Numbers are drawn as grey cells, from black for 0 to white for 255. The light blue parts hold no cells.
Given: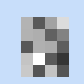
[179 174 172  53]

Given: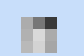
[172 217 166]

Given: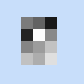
[123 253 194]

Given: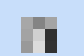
[167 208  50]

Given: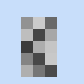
[146  69 197]

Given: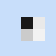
[ 24 242]

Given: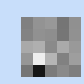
[128 145 138 129 126]
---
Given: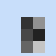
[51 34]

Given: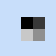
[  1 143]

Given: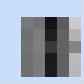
[120 124  58  97 183]

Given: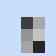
[ 62 195]

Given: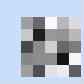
[158  31 208  21  93]

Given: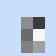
[140 246]

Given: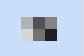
[178 114]
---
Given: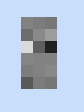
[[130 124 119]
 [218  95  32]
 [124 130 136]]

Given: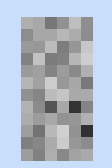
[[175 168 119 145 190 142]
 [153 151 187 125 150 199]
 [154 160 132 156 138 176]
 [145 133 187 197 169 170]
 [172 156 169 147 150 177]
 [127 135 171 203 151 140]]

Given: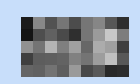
[[ 27 136  82 118  76 118 134  87  46]
 [145 116 180 127 160 103 172 160  63]
 [101  97 115  94 154  72  89  41  45]]

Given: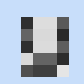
[[ 47 221 221  89]
 [ 47 219 219  94]
 [ 79  63  63 229]]

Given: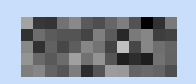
[[163  56  52 114 137  90  78 102 126  82   1  49 121]
 [136  49  97  71  93 134 115  67 192  71 135 111 100]
 [126 134  99  85 125  44  85 156 153 100 106 100  78]]

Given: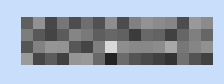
[[ 95 145  71 118  77 110  81 141  76 128 147 139 133  77 153 139]
 [ 85 130 149 147  87  68 127 216 142 136 135 140 168 119 133 145]]

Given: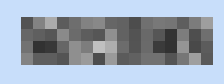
[[ 83 131 171  92 110 130 136 102  98  77 112 120 117  94 124 158]
 [114  50  56 102 143 125 192 174 108  84 106  59  50 149  73  92]]

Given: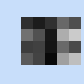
[[ 47  28  48 104  78]
 [ 61  65  21 105  74]]
